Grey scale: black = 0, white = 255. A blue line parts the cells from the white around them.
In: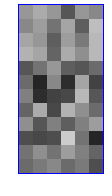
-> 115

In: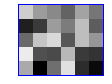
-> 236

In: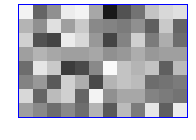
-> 216

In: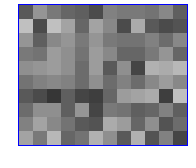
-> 129

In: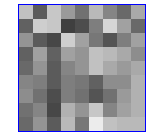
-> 113

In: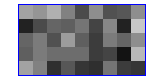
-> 95

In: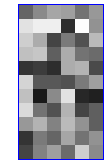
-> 52

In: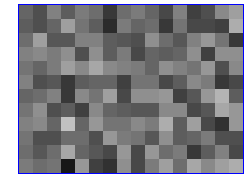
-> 109
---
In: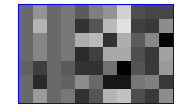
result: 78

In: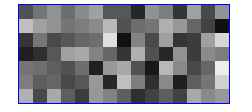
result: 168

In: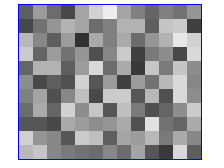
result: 57

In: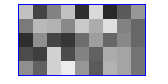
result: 178

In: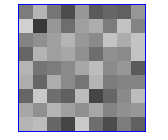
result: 76
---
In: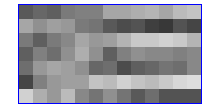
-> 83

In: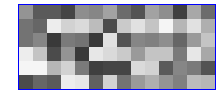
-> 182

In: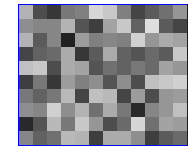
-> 106

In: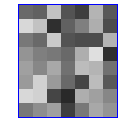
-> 148

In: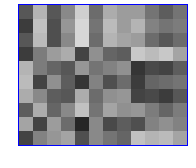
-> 164

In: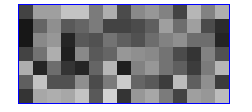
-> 188

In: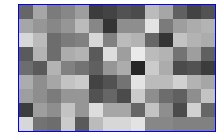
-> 129
